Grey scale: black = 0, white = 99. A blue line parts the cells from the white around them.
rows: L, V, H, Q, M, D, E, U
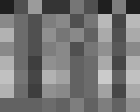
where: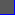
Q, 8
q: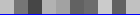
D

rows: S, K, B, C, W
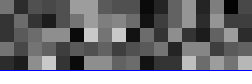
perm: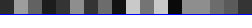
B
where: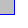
W, 13

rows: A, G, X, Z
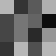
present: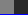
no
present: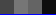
yes
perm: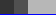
Z
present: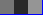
yes
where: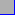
A, 3
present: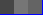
yes
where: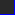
X, 2

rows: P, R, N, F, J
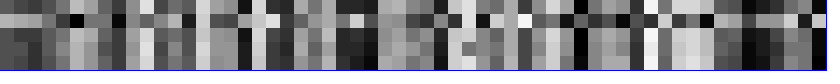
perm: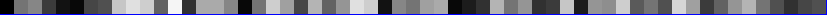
J
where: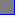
P, 34
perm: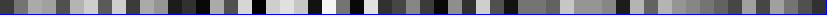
J
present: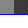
no

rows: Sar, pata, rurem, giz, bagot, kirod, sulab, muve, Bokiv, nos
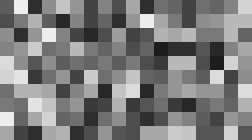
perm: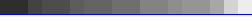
Bokiv
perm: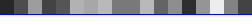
rurem
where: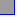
rurem, 8

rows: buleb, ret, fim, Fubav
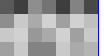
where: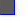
buleb, 0
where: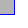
Fubav, 6
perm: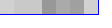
fim
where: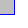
ret, 6

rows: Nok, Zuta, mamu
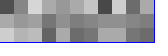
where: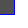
Nok, 0
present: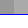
yes
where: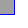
Zuta, 2
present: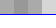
no

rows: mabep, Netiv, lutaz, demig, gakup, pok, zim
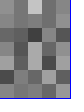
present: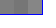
no
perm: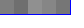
Netiv
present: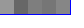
no
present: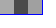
yes

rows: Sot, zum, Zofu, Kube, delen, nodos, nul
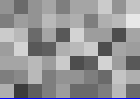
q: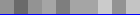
Sot
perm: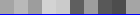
delen
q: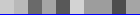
Zofu
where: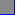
nodos, 1
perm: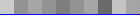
Sot
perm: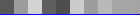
delen

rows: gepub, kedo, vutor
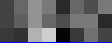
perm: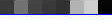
vutor
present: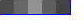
no
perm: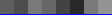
kedo
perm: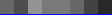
gepub
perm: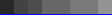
gepub

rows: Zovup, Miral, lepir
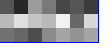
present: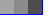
no
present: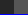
no
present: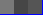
yes
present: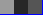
no
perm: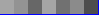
lepir

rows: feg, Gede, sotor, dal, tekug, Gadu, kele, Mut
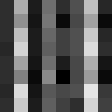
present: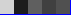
yes
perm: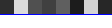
dal
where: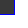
kele, 7
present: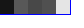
yes
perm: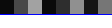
Gede

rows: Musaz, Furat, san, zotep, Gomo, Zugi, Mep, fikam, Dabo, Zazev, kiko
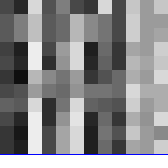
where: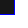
Zazev, 1
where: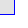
Dabo, 5
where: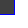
zotep, 0

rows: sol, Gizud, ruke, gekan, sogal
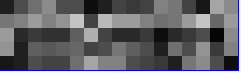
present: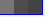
no
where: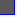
gekan, 3
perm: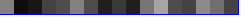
sogal

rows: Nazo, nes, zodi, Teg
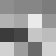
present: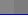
yes
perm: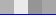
nes

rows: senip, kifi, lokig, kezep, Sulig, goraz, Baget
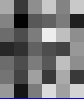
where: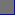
goraz, 0
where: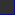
kezep, 1

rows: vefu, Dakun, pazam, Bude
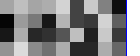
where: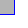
Dakun, 4
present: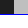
no

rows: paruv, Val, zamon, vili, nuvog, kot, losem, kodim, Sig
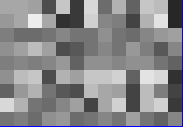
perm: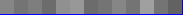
Sig
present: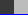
no

